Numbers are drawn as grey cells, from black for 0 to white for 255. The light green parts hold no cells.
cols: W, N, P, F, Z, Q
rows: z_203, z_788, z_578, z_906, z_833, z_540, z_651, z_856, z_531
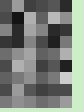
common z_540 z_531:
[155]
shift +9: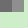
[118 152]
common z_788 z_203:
[74]
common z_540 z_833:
[176]
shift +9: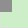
[152]
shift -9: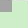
[155]
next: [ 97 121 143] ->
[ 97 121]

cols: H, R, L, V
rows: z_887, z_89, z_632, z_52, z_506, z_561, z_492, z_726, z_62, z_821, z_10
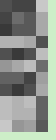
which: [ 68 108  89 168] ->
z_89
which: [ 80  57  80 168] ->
z_726
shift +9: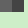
[107  77]
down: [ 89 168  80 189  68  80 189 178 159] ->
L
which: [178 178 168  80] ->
z_52

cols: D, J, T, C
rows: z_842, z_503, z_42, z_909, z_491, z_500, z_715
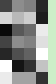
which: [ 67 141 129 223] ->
z_909
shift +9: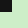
[29]

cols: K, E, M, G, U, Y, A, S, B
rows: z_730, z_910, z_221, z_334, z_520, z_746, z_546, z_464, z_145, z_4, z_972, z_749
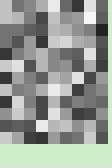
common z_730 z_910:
[193]
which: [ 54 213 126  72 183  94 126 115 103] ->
z_145
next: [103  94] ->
[224  72]
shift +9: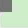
[124]
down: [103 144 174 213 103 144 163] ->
Y

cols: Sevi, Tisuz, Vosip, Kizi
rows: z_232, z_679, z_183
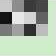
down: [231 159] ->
Tisuz
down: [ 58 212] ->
Vosip

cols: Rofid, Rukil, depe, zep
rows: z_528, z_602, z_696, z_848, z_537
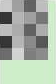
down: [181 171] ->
Rukil
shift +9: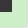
[63]
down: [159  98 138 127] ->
depe

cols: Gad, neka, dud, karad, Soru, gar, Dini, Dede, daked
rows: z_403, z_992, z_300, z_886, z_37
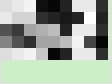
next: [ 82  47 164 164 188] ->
[243  70]
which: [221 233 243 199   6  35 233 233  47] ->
z_37
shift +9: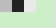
[197  44 242]
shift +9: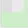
[230 242]
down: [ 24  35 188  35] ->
gar
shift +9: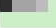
[ 56 173 173 197]

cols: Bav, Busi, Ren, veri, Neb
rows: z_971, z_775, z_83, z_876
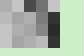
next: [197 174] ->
[165 134]
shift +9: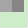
[174 143]
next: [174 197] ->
[ 74 114]
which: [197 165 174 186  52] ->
z_876
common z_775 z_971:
[174]

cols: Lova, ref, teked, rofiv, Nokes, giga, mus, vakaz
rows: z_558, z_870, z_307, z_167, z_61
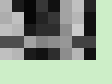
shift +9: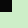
[16]
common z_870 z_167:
[163]
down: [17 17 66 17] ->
vakaz
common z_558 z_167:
[163]

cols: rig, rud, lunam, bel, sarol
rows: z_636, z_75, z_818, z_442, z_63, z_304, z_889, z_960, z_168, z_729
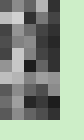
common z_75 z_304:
[49]
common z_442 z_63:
[130]

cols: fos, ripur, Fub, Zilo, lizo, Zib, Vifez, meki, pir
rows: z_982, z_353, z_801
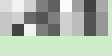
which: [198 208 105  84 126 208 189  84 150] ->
z_353
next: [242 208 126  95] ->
[251 159]
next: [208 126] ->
[ 95 251]

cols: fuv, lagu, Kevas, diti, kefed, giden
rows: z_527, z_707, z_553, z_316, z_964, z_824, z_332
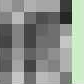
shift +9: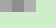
[174 151 185]
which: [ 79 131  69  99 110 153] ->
z_553
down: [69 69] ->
Kevas
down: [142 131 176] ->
kefed
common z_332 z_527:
[176]
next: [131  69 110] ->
[110 197]

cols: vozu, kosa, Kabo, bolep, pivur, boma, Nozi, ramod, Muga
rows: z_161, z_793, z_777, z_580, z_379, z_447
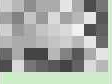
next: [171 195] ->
[206 217]
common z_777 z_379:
[171]
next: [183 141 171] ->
[171 229]
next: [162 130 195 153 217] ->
[162 183]
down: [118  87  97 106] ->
Muga
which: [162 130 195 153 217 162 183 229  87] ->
z_793
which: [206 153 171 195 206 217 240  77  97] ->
z_777

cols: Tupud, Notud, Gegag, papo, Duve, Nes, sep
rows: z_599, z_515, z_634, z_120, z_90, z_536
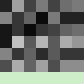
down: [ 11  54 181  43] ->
papo
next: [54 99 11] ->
[122  34]
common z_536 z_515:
[99]
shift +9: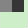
[141  63]

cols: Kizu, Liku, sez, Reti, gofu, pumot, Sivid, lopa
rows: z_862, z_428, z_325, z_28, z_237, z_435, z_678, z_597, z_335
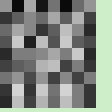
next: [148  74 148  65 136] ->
[ 65 125]
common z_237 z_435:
[125]
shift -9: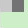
[192 106]
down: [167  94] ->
gofu
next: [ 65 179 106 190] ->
[125  53]
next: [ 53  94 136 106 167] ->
[ 94 179]

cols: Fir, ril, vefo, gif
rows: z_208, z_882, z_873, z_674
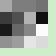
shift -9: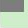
[116 116]
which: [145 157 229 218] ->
z_674
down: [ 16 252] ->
gif
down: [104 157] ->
ril
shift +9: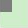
[134]

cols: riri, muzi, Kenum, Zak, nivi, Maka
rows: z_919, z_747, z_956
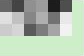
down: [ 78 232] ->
Maka
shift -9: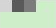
[204  81 115]
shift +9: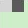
[222  99]
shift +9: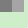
[133 174]
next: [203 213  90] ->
[124 165]
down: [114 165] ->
nivi

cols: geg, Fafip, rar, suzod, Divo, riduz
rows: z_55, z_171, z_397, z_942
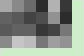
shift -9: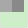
[159 128]
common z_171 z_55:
[44]
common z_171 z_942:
[146]
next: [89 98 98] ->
[55 67]
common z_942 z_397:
[119]
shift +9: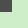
[87]
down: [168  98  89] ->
geg

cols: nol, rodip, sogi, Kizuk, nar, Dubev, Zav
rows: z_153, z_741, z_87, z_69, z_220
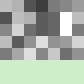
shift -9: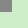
[126]
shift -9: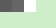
[ 83  93 246]
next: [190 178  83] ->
[ 61 123]
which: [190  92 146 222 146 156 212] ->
z_69
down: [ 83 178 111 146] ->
sogi
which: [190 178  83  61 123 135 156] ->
z_153

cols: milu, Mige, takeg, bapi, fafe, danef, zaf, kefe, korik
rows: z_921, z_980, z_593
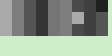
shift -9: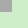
[161]
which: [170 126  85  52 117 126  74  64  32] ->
z_921
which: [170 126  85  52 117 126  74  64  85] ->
z_593

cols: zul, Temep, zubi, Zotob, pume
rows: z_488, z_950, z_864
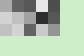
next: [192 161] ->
[46 87]
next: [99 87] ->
[231  78]
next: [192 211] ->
[ 99 201]
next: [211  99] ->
[201 149]
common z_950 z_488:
[87]
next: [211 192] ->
[161  46]

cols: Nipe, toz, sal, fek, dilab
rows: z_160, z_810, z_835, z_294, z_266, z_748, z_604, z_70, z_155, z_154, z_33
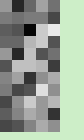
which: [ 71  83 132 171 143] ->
z_33
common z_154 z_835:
[93]
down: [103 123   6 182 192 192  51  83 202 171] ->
sal
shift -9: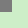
[114]
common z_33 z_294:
[83]
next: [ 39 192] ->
[ 83 113]

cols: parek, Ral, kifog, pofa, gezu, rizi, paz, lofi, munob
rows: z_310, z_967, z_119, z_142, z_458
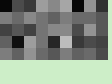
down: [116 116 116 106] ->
pofa
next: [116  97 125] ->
[106 106]

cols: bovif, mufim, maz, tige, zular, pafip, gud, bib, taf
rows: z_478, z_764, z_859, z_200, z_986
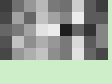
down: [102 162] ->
maz
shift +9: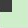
[70]
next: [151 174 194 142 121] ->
[226 102]
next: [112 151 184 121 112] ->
[205  91]
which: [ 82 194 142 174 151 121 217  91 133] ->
z_200
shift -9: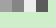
[153 124 227  82]

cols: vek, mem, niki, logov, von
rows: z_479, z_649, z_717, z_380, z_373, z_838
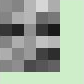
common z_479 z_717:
[142]
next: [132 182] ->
[214 173]
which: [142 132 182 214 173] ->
z_479
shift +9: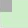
[182]

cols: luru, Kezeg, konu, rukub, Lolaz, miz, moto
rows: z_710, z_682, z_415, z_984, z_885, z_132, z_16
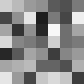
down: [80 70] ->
miz
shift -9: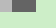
[177  91  91]
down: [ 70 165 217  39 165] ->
luru
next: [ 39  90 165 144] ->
[ 61 134]
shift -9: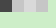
[ 61 189 208 189]
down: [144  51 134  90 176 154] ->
Kezeg

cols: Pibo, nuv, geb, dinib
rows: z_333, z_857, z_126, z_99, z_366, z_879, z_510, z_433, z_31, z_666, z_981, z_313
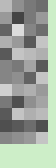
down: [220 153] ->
nuv
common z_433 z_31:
[164]
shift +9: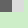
[108 229]
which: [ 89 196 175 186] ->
z_666
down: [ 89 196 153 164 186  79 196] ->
dinib
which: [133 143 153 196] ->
z_313

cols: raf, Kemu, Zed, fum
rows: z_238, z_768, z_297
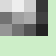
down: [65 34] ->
fum
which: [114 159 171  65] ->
z_768
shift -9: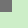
[105]

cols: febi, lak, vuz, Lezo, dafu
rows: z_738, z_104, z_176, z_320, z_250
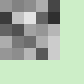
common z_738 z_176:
[150]
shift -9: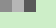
[132 173  80]

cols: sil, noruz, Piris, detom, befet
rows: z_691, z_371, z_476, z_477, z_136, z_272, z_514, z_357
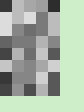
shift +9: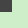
[77]
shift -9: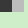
[ 47 179]
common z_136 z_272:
[197]
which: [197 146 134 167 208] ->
z_272
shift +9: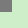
[131]
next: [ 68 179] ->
[110 197]
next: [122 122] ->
[179 134]

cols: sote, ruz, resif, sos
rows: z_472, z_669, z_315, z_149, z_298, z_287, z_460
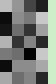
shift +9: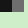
[ 30 119]
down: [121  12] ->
sote
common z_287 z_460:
[168]
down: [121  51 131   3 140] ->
resif
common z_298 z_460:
[110]

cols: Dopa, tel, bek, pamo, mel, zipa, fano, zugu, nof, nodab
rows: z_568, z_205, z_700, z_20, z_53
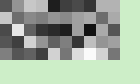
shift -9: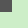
[76]
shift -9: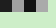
[ 21 151   9 161]
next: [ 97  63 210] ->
[118 220]
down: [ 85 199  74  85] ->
Dopa

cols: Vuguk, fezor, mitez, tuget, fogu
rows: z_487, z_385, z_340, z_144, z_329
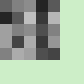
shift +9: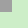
[169]
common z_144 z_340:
[160]
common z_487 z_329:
[129]
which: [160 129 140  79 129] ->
z_340

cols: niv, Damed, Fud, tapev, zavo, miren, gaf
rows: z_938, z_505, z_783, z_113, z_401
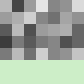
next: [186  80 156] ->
[165 174]
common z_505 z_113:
[134]
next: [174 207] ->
[134 113]
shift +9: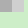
[183 216]
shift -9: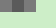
[113  81 113]

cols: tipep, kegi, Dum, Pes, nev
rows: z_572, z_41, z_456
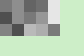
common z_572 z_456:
[121]
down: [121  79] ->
tipep
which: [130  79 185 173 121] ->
z_456
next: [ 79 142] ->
[121 151]
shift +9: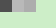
[ 88 194 182]

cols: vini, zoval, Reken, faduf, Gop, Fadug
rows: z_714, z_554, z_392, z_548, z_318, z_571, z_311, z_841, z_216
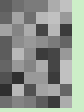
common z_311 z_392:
[59]
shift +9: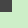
[78]

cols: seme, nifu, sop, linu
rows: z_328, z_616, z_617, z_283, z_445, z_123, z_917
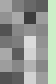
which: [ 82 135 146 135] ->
z_617
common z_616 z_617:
[146]
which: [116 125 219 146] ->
z_283
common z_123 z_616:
[157]
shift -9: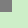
[116]

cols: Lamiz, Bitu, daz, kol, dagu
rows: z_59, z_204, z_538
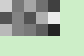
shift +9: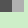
[ 92 185]
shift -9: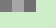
[112 157 103]
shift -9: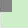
[122]
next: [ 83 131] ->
[ 83 176]
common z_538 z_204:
[131]

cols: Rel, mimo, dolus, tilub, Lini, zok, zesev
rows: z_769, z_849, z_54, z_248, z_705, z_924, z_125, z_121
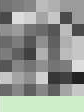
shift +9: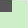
[95]
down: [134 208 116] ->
dolus
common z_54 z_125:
[143]
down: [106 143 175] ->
tilub
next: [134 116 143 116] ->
[125 220]

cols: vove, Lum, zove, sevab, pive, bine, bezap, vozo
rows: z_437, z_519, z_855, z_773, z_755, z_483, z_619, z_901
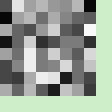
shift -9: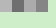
[174 102 162 124]
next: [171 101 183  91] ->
[ 28 195]
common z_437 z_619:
[227]

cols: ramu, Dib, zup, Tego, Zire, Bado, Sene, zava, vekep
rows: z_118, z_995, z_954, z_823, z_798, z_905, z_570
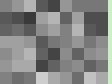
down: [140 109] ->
Sene
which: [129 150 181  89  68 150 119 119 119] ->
z_118

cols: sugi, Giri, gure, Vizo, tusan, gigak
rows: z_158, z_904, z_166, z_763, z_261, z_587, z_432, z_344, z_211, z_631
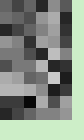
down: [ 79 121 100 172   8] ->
gure
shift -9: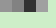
[140 121  41 151]
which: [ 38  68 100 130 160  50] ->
z_166
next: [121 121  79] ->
[ 38 190]

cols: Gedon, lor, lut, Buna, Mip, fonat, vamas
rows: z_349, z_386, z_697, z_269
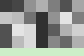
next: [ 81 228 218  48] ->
[ 92 176]
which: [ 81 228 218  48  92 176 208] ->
z_697
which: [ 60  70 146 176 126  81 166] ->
z_349

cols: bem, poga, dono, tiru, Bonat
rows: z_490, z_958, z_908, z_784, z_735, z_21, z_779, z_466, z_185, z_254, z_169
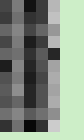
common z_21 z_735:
[38]
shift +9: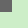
[111]
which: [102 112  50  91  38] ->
z_735
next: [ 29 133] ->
[38 82]
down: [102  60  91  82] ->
tiru

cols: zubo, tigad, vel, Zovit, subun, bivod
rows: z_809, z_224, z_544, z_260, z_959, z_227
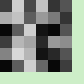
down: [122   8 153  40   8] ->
subun
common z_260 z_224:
[153]
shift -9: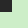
[31]

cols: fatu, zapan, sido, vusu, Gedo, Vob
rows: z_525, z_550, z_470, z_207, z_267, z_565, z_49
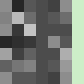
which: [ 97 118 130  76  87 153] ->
z_565
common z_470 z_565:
[76]

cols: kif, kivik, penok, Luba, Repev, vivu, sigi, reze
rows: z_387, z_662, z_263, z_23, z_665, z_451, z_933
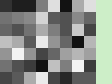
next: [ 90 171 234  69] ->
[39 90]
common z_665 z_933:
[69]
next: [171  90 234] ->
[148 102]
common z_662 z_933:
[90]

